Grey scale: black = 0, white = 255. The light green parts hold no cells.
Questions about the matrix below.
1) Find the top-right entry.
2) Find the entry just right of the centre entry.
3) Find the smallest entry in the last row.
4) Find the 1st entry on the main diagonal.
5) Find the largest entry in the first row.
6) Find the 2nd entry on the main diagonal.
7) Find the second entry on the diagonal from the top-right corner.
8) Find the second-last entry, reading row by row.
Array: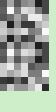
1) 70
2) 166
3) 45
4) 86
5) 166
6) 249
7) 124
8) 235
